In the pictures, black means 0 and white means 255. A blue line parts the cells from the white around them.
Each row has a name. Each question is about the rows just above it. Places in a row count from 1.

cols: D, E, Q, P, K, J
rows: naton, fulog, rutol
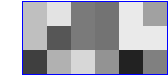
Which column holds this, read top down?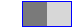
Q
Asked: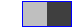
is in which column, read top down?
D
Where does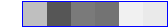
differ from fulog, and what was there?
5, [234]
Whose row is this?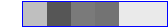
fulog

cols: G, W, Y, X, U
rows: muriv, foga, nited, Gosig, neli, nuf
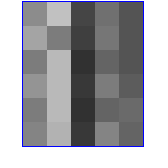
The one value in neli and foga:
[124]
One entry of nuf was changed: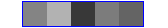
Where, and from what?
4, [132]
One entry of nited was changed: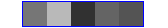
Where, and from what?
1, [124]
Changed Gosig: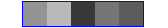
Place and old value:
4, [124]

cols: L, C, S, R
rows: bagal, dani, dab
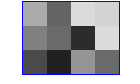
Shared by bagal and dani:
[219]
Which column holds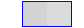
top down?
R
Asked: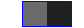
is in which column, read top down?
C
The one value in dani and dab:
[106]
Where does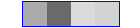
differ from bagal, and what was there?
2, [100]
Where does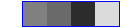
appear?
dani
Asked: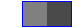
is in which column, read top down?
L

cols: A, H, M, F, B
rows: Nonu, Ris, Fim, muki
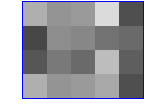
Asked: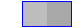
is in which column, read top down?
F
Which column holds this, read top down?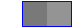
H
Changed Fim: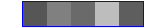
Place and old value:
2, [121]
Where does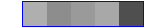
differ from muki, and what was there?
2, [148]
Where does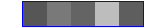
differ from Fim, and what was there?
3, [106]

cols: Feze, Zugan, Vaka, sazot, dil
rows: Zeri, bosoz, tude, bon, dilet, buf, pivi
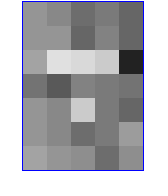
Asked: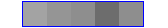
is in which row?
pivi
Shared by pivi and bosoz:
[149]
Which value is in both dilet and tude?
[203]
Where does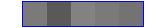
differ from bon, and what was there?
1, [115]
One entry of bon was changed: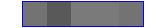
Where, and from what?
3, [130]

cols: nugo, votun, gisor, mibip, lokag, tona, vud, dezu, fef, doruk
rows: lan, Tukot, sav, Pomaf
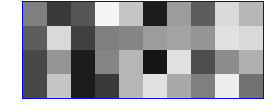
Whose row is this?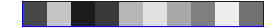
Pomaf
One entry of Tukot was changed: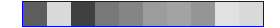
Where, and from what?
4, [127]
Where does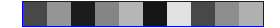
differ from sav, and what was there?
8, [78]
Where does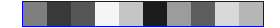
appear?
lan
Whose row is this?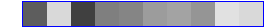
Tukot

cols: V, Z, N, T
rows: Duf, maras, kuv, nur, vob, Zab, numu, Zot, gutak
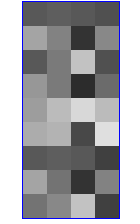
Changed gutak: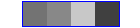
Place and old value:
3, [194]
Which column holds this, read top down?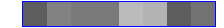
Z

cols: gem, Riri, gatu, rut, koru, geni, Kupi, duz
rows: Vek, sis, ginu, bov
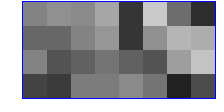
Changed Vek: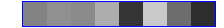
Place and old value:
4, [166]
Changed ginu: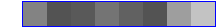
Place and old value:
3, [97]
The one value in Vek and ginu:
[131]
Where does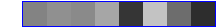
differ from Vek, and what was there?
6, [201]
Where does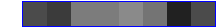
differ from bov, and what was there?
1, [67]
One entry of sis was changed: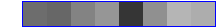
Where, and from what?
1, [103]

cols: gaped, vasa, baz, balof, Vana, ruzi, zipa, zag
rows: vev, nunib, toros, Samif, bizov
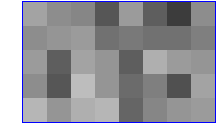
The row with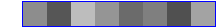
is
Samif
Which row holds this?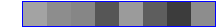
vev
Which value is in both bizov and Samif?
[149]
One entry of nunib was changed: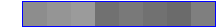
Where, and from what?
7, [113]
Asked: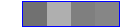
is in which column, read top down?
ruzi
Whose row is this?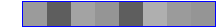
toros
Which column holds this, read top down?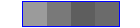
Vana

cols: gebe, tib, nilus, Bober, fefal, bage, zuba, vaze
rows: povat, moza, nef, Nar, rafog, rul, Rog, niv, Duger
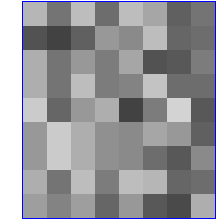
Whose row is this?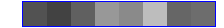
moza
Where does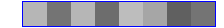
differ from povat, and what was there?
3, [189]
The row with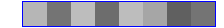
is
povat
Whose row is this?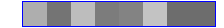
Nar
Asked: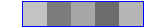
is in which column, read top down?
bage
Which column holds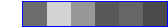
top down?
zuba

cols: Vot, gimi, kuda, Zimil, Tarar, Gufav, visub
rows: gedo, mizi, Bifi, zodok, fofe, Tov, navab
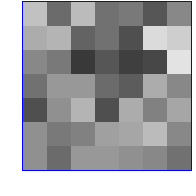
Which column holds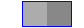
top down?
Vot
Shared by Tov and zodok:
[136]
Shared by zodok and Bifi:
[136]
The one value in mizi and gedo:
[113]
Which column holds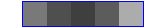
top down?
Tarar
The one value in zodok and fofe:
[172]
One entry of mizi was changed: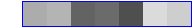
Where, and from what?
4, [113]

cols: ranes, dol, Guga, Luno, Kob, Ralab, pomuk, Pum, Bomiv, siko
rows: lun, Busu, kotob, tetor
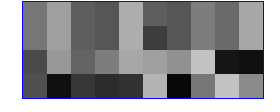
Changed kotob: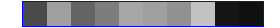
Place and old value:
2, [152]
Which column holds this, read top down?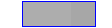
Kob
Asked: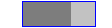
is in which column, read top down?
Pum
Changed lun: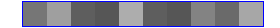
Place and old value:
8, [125]

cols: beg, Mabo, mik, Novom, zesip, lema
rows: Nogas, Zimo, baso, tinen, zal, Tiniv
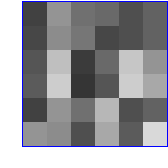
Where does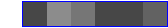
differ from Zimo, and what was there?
5, [79]
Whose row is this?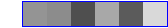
Tiniv

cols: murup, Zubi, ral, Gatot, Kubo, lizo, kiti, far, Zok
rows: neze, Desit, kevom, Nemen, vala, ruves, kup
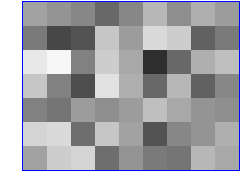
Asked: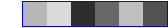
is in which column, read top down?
lizo
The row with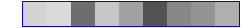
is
ruves
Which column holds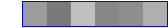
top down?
Zok
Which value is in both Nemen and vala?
[129]
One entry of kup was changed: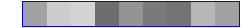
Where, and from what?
9, [168]
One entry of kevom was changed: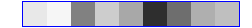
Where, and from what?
7, [104]

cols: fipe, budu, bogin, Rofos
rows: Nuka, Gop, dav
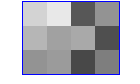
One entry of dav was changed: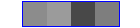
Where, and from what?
1, [147]
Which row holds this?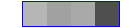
Gop
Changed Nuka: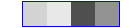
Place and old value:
3, [87]
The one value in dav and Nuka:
[147]
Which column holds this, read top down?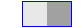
budu
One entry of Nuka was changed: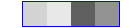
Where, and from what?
3, [87]

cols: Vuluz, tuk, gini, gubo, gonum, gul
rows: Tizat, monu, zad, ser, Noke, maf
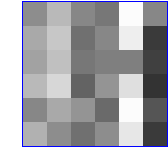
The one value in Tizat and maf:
[141]
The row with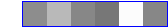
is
Tizat
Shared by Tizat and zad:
[119]
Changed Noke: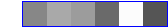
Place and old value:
3, [148]

